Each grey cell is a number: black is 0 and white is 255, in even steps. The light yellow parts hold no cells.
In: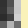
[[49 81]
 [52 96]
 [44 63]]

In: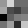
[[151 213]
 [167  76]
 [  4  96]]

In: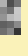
[[177  78]
 [136 113]
 [148 186]]

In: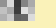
[[146 216]
 [193 169]
 [176 201]]

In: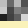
[[190 105]
 [203  71]
 [ 32  65]]

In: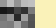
[[151 190]
 [ 23  34]
 [117 148]]

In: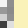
[[243 142]
 [152 138]
 [208 143]]

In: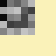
[[  8 119]
 [168 181]
 [ 12 126]]

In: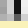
[[166 211]
 [160 212]
 [176 191]]
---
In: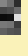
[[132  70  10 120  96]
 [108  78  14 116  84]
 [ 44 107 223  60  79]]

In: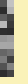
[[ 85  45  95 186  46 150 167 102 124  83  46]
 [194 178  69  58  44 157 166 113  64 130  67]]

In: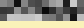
[[137  54  87]
 [120  59 197]
 [ 16 146 195]
 [133  86 193]
 [ 78 133 194]
 [ 70  78 204]
 [108  10 124]
 [156  47 120]
 [169  98  84]
 [ 29  60 146]
 [202  35  19]
 [100  83 187]]

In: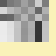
[[ 91 214  98 235 235 236]
 [121 184 104 223 225 227]
 [131 169 143 197 195 195]
 [160 145 180 151 148 150]
 [136 171 137 175 172 175]
 [205 104 192  53  53  52]
 [124 176 150 192 193 194]]

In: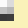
[[251 196  59]
 [219 182  62]]

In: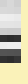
[[210 217 238 228 205  49 236  84  49]
 [216 216 237 228 203  44 238  83  45]
 [208 214 234 227 203  48 238  82  54]]
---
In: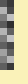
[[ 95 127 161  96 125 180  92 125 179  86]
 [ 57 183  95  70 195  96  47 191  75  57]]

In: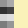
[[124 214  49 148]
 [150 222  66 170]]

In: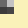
[[ 60 104]
 [ 70 195]]

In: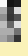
[[163 173 189 143 172 247]
 [132 173 103  53  59  20]
 [ 51 114 224  81 219  29]]

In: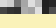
[[ 68 217]
 [ 51 205]
 [ 46 114]
 [172 166]
 [163 222]
 [222 188]
 [ 35  33]
 [ 79  39]]

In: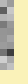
[[167 206 115 156 150 149 123 179  95 183]
 [192 168  61 151 167 147 153 186 199 155]]

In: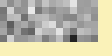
[[117 165 152 127 118 182]
 [206 114  94 185 209 142]
 [149 163 157 190 145 170]
 [150 114 169 112 149 146]
 [163 101 137 175 232 198]
 [176 208 169 183 122 154]
 [126 185 204 187 157 195]
 [153 181 220 164 139 170]
 [190 226 152 155 160 180]
 [124 163 190 137 156 191]
 [ 33 119 174 133 197 228]
 [147 190 150 167 156 159]
 [142 181 164 186 161 157]
 [121 166 164 144 151 172]]

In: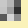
[[ 89 196 200]
 [212 158 181]
 [137  46  88]]

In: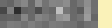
[[110  97  71 107]
 [125 100 127 100]
 [122  96  45 122]
 [114 134  99 135]
 [127 105 104 102]
 [117 133  77 144]
 [109 125 112 115]
 [124 113 104 133]
 [121 146 191 131]
 [115 154 117 141]
 [113 106 105 104]
 [100 115  91 119]
 [113 156 148 142]
 [116 102 111 110]]
